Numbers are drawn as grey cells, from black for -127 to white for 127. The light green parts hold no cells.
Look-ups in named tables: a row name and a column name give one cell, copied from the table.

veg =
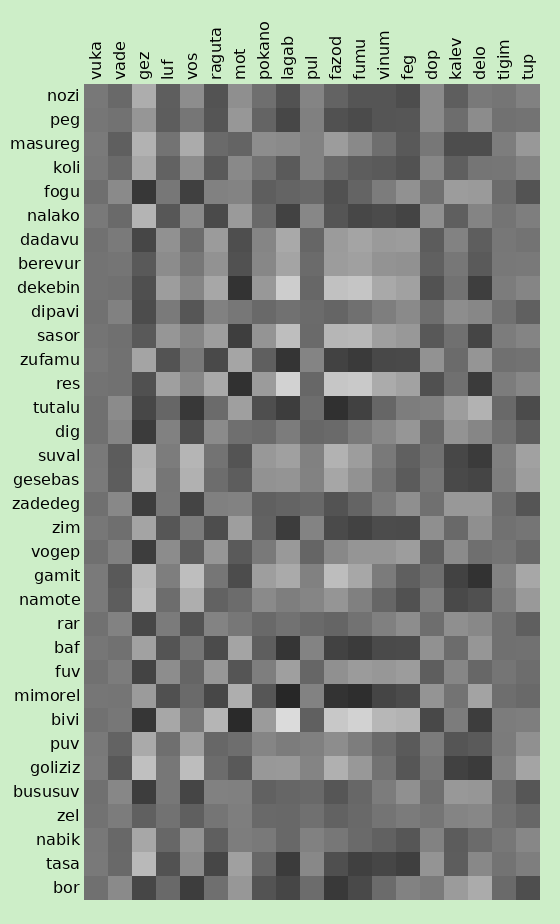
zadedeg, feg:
15
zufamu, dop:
18
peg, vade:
-13
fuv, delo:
-24
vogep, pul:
-26
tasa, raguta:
-57
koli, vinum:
-37
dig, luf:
1
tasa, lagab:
-68
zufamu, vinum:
-55
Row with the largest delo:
tutalu

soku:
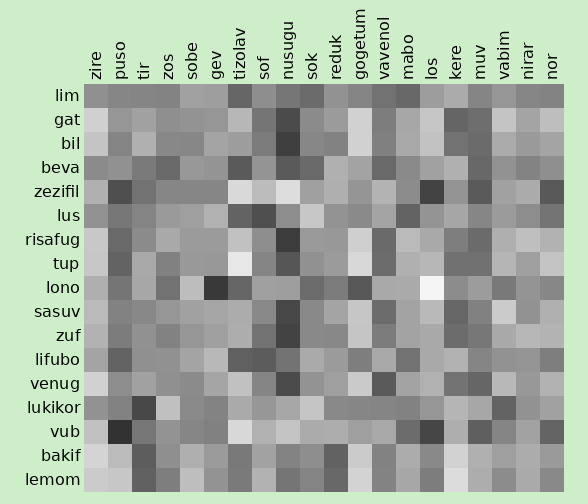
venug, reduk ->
31
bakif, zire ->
84
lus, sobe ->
31
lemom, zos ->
-1
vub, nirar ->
34
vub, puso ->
-77
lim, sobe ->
33
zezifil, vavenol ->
51
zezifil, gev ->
6
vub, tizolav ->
88
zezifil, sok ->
32
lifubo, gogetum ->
-1
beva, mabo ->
10
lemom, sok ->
4
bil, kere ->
-13
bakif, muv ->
48

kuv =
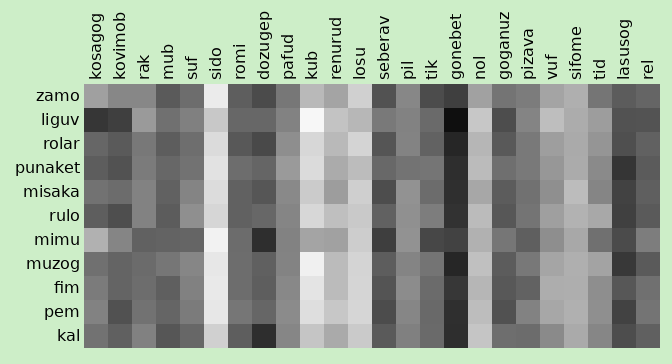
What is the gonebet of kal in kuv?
-81
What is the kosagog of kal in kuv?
-13
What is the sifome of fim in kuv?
46
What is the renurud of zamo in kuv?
36
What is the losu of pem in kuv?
86
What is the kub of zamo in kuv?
57
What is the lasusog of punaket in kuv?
-74
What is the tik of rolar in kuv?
-29
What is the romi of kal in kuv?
-33
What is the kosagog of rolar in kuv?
-25
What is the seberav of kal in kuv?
-37

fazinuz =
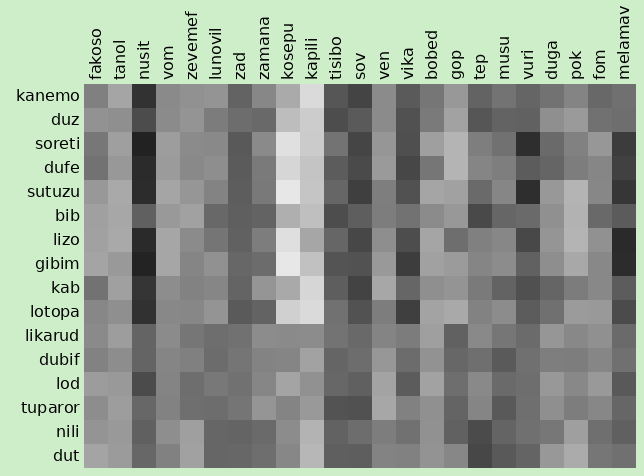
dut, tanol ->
27
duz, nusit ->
-51
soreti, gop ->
52
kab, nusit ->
-74
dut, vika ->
1
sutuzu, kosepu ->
103
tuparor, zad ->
-10
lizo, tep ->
0
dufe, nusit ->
-84
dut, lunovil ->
-25
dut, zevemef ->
33
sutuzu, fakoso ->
24
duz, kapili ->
76
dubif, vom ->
5
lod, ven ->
35
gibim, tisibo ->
-43

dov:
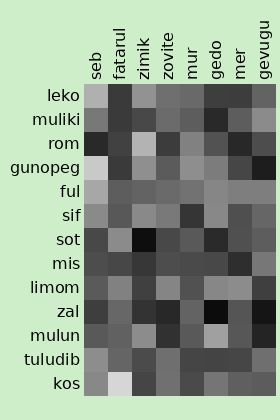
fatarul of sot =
11
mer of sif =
-48
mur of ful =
-13
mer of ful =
-1
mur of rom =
1
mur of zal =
-28
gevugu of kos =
-35
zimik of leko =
18
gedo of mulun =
32
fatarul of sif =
-39
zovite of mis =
-50
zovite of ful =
-21
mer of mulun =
-40
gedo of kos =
-10
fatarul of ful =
-34
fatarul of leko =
-69
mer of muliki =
-34
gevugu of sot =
-34
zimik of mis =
-72
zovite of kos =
-15
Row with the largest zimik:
rom

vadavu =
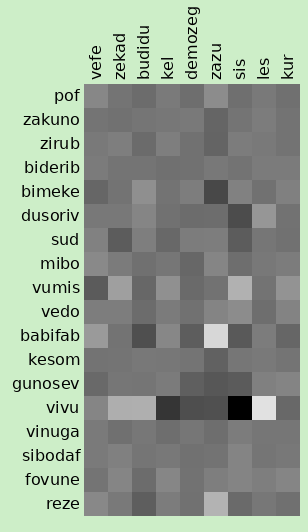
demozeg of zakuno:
-6
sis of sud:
-35
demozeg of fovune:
-13
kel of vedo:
-4
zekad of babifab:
-12
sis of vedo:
12
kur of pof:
-15
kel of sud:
-23
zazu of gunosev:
-40
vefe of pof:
7
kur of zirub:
-12
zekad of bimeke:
-12
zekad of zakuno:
-14
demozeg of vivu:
-49
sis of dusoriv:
-51

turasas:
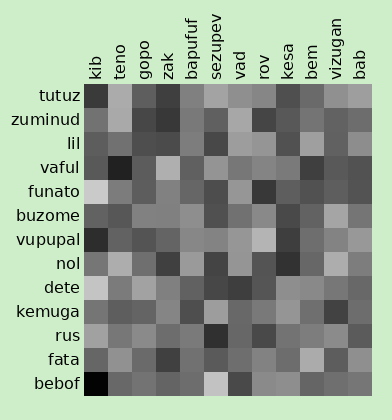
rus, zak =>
-18
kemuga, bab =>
-18
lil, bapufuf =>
-2
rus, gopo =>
10
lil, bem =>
31
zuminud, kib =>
-13
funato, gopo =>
-34
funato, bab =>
-44
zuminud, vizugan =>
-29
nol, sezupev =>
-59
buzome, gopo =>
1
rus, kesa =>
-12
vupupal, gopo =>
-43

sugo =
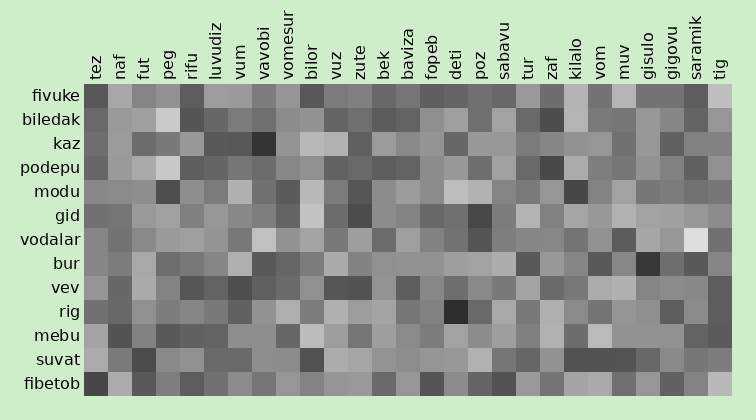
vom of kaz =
22
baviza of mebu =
10
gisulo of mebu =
18
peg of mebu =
-38
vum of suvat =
-22
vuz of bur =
42
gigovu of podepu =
1
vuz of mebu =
29
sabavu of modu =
4
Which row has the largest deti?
modu

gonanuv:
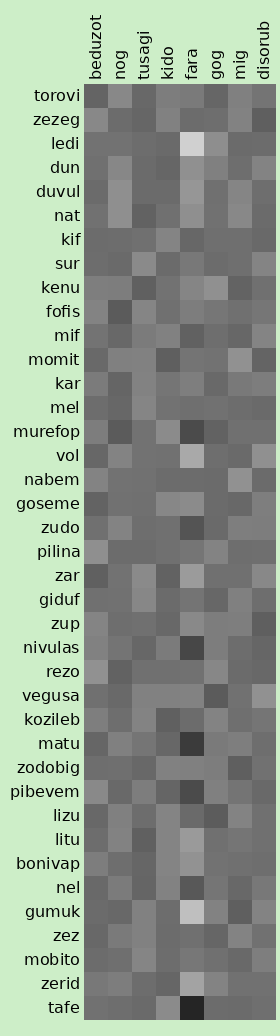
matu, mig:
-1
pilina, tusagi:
-19
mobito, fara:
-8
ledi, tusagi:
-18
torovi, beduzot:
-27
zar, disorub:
8
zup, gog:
-2
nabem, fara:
-19
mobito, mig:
-22
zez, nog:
-5
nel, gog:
-10
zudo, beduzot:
-15
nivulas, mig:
-18

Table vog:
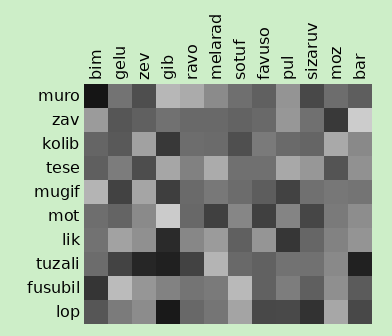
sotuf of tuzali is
-22
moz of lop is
39
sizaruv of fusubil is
-32
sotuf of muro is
-16
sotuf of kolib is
-48
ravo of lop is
-23
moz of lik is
2
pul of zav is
23
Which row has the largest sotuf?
fusubil

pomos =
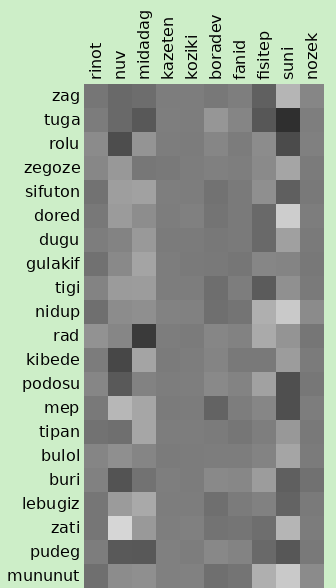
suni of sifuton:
-32
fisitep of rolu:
12
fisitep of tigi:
-36
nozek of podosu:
-8
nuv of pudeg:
-38
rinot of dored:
-7
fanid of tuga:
5
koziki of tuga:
-2
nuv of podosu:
-38
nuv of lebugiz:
27
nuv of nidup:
12
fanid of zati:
-10
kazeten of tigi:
-2
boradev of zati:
-12
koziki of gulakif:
-5

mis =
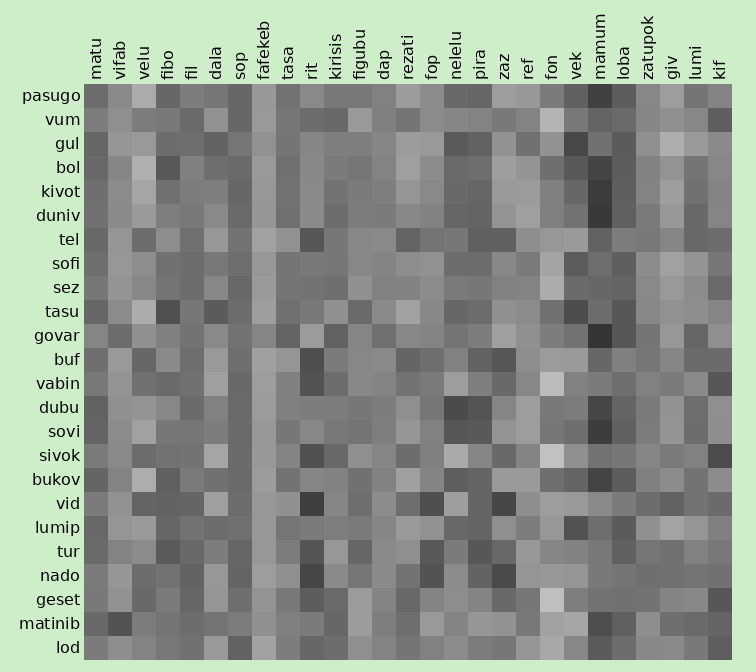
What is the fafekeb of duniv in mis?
22
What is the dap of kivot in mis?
-1
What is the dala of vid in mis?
31
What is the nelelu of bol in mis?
-21
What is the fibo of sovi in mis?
-8
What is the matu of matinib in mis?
-22
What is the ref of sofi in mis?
-5
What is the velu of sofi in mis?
14
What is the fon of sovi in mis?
-8
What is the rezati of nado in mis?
-12
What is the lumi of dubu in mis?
-17
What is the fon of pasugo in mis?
-4
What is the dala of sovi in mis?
-2
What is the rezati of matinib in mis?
-17
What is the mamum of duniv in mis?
-70
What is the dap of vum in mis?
0
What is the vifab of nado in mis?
22
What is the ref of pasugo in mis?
24
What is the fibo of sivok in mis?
-13

